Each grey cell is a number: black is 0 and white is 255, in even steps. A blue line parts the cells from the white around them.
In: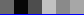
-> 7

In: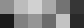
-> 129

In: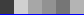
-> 208

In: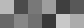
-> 135

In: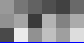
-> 235

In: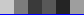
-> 124

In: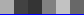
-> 66

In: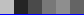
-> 36

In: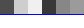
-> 206
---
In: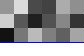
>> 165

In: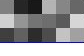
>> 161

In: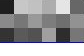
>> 119

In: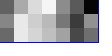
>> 111

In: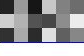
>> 135

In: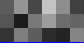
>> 133
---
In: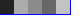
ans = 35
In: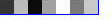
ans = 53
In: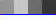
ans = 148
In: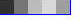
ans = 49
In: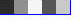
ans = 43
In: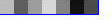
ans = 188
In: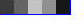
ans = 58
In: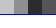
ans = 197
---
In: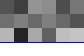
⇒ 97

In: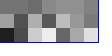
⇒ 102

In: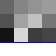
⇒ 215

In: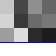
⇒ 220

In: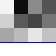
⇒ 187

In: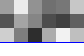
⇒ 172
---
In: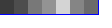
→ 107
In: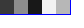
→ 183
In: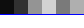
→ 175
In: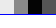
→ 85
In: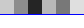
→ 223
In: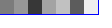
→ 239
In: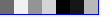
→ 184
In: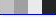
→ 37
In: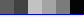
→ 4
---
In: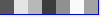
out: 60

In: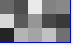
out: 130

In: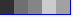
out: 203

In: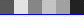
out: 196

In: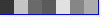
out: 91

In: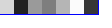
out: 126
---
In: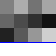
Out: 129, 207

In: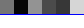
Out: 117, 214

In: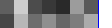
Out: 95, 171

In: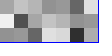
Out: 166, 173

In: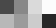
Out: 73, 39

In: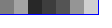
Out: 125, 208

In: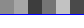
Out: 139, 74
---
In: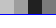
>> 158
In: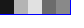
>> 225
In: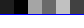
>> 106
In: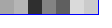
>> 95
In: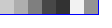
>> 50
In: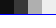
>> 56
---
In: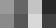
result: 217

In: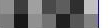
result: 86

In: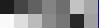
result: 40

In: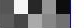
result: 135

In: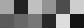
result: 221

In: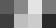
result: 204

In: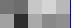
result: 137

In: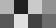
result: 66
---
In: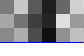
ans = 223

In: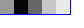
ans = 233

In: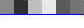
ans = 232

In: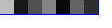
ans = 189

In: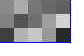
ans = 211

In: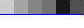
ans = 203

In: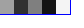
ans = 244
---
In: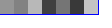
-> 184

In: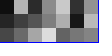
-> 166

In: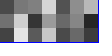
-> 90

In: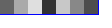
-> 223

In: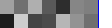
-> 68

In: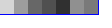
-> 103

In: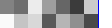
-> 216

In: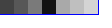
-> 122

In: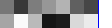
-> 186

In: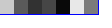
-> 50
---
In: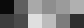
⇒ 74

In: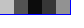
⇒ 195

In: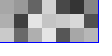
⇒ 175

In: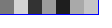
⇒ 51

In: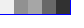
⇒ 240

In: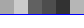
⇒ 203

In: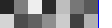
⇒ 97

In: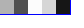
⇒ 178

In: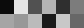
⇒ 152

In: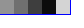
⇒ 147
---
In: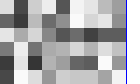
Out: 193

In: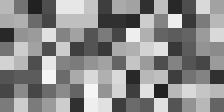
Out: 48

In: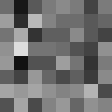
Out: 138

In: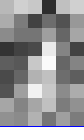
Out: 172

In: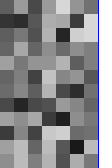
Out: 113
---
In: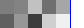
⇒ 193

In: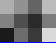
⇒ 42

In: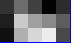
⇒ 160

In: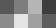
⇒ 181

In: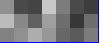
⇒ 96

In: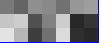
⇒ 80

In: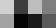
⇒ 189

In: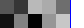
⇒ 185

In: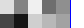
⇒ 240

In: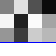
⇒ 251
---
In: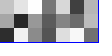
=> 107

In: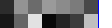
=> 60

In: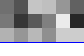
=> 235

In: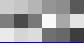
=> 168

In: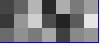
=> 91

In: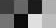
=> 223

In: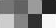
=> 49
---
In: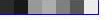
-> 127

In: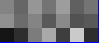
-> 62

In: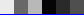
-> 5

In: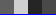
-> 207

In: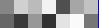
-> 227

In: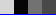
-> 5

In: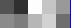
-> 182

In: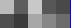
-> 167

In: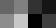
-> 199
